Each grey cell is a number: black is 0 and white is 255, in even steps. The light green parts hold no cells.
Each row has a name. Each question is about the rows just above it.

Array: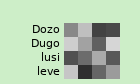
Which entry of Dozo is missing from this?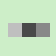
[66]
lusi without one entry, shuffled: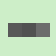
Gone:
[170]
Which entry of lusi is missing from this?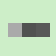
[108]
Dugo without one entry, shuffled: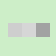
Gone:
[96]
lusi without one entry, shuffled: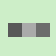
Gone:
[81]
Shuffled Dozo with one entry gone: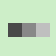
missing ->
[66]
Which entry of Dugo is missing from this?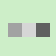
[206]

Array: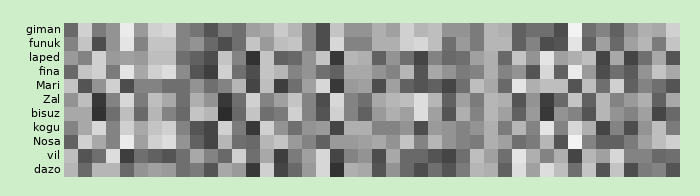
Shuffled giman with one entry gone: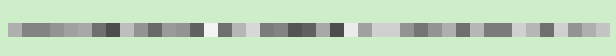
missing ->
[202]
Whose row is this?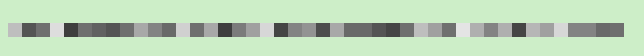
vil
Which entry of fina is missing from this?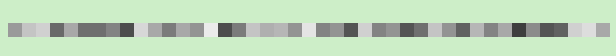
[91]
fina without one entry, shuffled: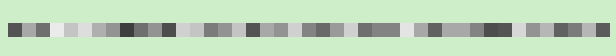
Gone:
[139]
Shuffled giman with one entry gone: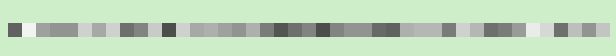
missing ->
[117]

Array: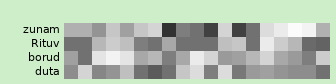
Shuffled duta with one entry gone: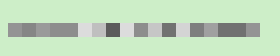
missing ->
[120]
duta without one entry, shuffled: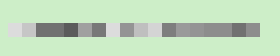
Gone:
[134]
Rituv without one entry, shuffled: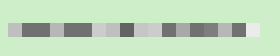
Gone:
[106]
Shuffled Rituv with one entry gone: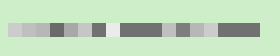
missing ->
[99]
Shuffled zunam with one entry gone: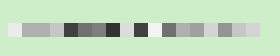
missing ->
[251]
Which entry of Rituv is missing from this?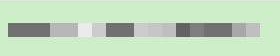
[106]

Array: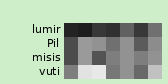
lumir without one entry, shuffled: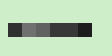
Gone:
[35]
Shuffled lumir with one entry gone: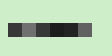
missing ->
[48]
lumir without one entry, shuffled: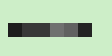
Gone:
[48]
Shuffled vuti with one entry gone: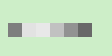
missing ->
[119]
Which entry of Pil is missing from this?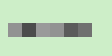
[140]
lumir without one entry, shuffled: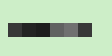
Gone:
[48]

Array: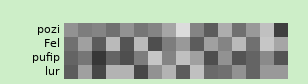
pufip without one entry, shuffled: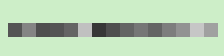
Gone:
[138]
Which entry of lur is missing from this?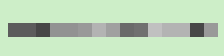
[100]
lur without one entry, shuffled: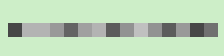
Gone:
[106]

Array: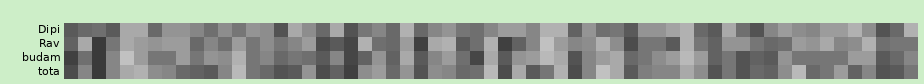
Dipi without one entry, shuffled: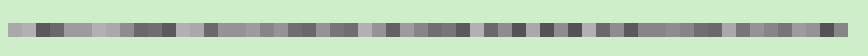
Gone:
[163]
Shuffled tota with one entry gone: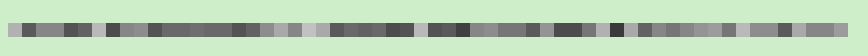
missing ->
[126]

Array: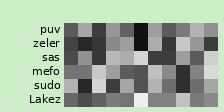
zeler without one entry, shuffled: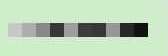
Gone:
[68]
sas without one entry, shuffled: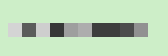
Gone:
[185]
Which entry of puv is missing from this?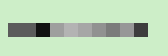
[97]
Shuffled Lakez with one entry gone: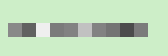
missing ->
[103]

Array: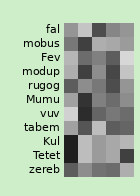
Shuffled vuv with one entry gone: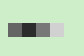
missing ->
[108]
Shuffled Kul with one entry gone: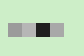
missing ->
[189]

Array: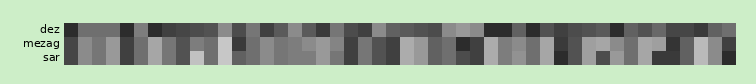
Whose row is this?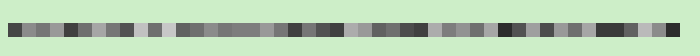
sar
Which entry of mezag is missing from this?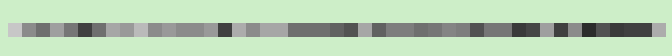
[52]
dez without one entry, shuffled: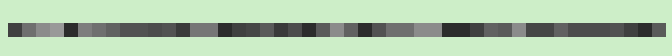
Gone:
[104]
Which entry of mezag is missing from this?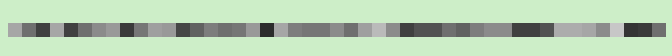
[132]
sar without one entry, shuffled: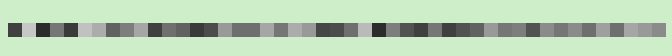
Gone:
[146]

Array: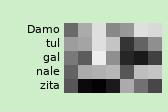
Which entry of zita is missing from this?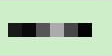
[113]
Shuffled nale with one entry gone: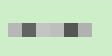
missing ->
[171]
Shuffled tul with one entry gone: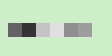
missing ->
[164]
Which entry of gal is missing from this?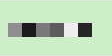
[65]
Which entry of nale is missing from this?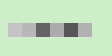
[190]

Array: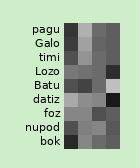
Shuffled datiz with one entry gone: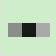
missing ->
[134]
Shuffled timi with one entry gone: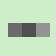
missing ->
[94]
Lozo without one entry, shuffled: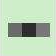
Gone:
[113]
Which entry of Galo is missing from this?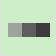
[100]

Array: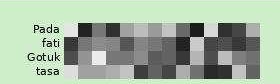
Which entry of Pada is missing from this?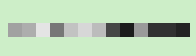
[105]
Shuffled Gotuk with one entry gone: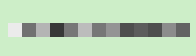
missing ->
[127]
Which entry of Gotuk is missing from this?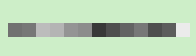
[127]

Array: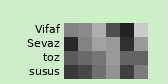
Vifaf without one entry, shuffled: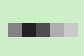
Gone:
[138]
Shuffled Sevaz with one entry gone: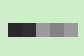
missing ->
[162]

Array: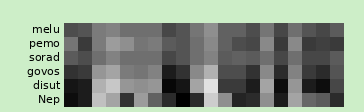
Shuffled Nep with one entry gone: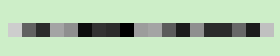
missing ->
[36]
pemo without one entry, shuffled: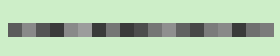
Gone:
[64]
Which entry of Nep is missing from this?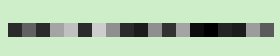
[103]

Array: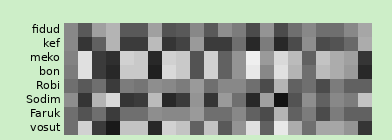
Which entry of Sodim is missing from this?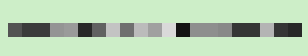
[124]
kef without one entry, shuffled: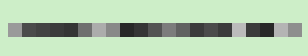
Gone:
[105]
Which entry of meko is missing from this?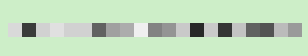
[47]
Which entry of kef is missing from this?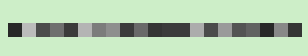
[67]
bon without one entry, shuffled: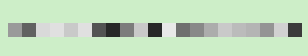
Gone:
[32]
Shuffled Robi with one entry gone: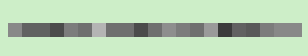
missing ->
[117]
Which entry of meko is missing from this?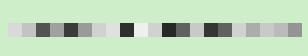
[130]

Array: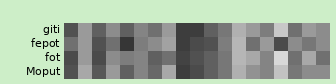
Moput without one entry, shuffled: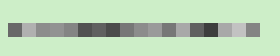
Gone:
[88]
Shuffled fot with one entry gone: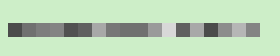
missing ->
[67]
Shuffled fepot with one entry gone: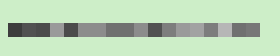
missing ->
[54]
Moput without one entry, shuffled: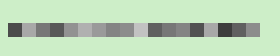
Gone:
[104]
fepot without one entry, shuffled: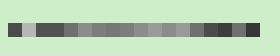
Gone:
[162]
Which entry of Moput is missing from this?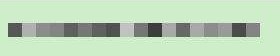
[146]

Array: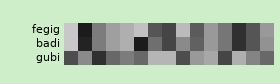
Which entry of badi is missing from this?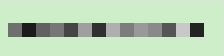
[146]
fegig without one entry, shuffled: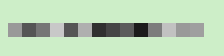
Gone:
[187]
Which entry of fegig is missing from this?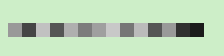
[91]
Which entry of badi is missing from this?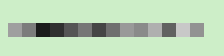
[35]

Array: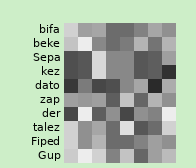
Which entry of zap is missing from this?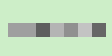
[152]
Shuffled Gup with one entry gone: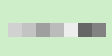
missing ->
[203]
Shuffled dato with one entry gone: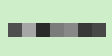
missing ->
[172]

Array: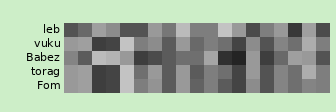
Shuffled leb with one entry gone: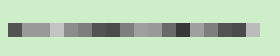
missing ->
[119]
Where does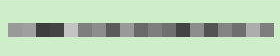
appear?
vuku
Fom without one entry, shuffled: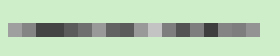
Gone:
[140]
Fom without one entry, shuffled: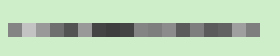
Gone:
[147]
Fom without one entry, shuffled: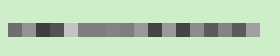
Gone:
[98]

